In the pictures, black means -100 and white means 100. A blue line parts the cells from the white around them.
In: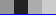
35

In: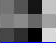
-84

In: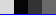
-60

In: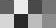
-43

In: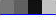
-87

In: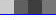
-51
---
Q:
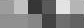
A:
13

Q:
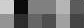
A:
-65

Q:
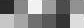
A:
30

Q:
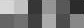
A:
-11

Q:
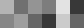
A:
24

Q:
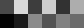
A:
-80

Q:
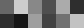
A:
-83
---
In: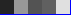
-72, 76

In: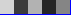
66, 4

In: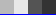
45, -60

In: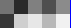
-10, 89

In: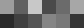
23, -58

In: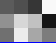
-29, -3
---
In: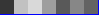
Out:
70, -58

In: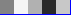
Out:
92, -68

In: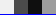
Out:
88, -88

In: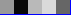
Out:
71, -94

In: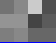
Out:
59, -47

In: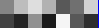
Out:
92, -80

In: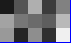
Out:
88, -80
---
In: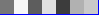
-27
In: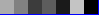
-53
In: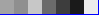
56
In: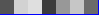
75
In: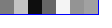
-89
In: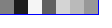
92
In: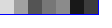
-34
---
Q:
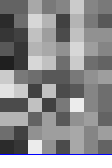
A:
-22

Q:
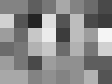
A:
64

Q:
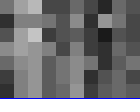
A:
-9

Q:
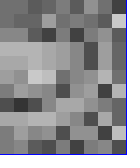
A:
-21

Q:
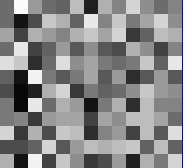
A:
74

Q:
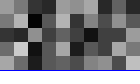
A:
22

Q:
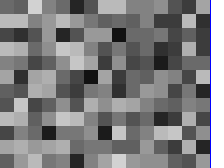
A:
12

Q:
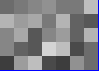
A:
41

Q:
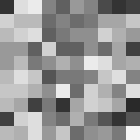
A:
-68
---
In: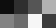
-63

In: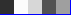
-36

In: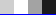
28

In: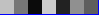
-73

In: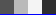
-35

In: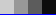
-28
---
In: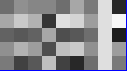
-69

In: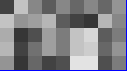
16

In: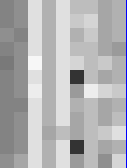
39

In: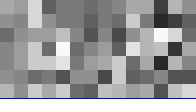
13

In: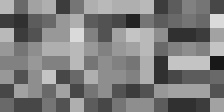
-44
